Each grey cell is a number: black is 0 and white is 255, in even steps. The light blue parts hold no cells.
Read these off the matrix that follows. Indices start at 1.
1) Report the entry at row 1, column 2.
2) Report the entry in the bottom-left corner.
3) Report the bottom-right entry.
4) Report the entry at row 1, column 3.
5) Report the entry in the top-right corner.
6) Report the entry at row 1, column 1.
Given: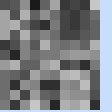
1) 88
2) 121
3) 47
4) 143
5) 198
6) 79

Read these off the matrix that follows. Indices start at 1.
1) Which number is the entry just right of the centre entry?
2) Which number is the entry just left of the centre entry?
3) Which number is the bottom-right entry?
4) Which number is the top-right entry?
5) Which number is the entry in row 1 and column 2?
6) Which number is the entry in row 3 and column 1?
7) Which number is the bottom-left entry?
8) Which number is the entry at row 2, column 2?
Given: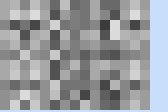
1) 94
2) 105
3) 156
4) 156
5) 180
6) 134
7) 144
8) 209

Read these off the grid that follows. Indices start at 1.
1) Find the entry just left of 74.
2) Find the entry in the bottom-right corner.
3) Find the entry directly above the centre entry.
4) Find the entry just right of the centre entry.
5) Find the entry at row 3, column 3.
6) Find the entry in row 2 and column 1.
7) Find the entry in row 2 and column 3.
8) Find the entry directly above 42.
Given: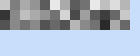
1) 212
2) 104
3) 170
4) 74
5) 114
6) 53
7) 191
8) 62

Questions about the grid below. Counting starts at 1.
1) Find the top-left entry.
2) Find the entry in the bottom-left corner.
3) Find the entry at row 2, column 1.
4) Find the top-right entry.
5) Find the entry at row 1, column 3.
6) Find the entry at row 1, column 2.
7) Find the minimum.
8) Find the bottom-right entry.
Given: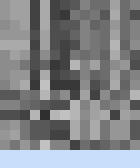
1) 150
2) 140
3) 150
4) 130
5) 161
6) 161
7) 47
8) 140

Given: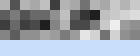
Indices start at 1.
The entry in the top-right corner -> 201
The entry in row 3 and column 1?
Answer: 62
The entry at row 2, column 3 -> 83
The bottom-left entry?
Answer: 132
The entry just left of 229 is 156
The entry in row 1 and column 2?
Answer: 83
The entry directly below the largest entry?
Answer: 210
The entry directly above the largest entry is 201
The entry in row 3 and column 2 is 105
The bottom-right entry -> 132
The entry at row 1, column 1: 180
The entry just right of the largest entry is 156
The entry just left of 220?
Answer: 210
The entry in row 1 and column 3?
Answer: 180
